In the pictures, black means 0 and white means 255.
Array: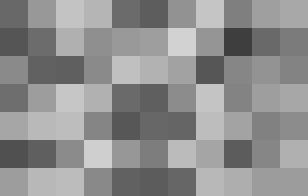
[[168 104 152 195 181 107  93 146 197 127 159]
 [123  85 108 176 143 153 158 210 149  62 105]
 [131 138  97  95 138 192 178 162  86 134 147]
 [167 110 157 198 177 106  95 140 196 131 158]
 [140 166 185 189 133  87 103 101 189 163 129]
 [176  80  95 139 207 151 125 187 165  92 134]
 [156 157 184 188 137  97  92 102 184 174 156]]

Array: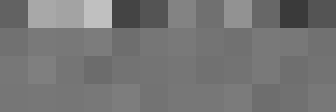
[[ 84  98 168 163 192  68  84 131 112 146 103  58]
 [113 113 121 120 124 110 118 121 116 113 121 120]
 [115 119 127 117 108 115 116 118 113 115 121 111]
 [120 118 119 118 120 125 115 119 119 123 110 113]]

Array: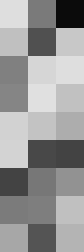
[[ 11 222 122]
 [200 192  80]
 [222 128 214]
 [193 133 224]
 [173 210 195]
 [ 67 211  72]
 [146  67 119]
 [192 123 126]
 [180 167  84]]

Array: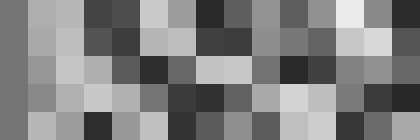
[[ 44 117 174 183  68  78 202 156  42  95 146  94 145 234 138]
 [ 85 117 170 190  83  61 181 189  65  60 142 119  99 199 216]
 [104 117 150 197 175  90  45 103 194 200 114  42  65 130 144]
 [ 40 117 137 177 200 177 116  59  49  98 170 211 190 123  58]
 [170 117 183 156  45 153 192  52  91 143  92 191 205  55 108]]

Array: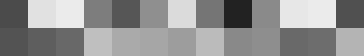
[[ 80  75 225 235 125  86 143 219 117  34 138 231 235]
 [180  83  94 104 191 170 166 157 187 137 142 105 109]]

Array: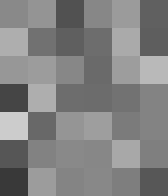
[[ 96 137 148  81 135 155]
 [ 94 174 113  95 109 170]
 [185 151 156 135 106 157]
 [131  69 174 109 108 114]
 [131 204 104 149 158 123]
 [127  86 130 137 135 168]
 [ 87  57 156 132 136 126]]
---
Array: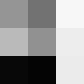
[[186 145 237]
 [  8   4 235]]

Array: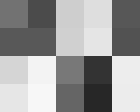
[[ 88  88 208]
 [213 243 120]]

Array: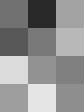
[[ 87 120 184]
 [219 146 128]]

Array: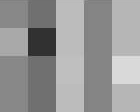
[[168  49 188]
 [135 112 191]]

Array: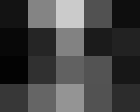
[[  8  37 130]
 [  3  48  97]]

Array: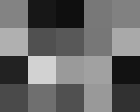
[[176  80  88]
 [ 34 210 154]]

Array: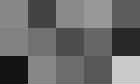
[[130 114  77]
 [ 20 135 108]]

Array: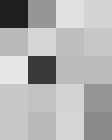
[[185 214 190]
 [231  58 187]]

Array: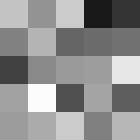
[[130 180 101]
 [ 65 137 154]]
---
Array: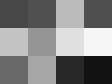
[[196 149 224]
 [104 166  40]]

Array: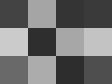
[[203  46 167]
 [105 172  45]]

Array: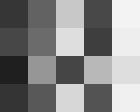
[[ 71 107 222]
 [ 31 150  69]]

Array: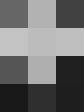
[[195 188 191]
 [ 85 175  32]]

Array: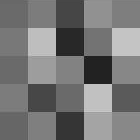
[[120 190  40]
 [106 157 130]]

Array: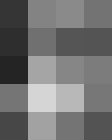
[[ 46 112  85]
 [ 36 165 134]]

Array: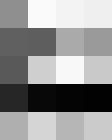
[[ 96  94 170]
 [ 89 207 248]]
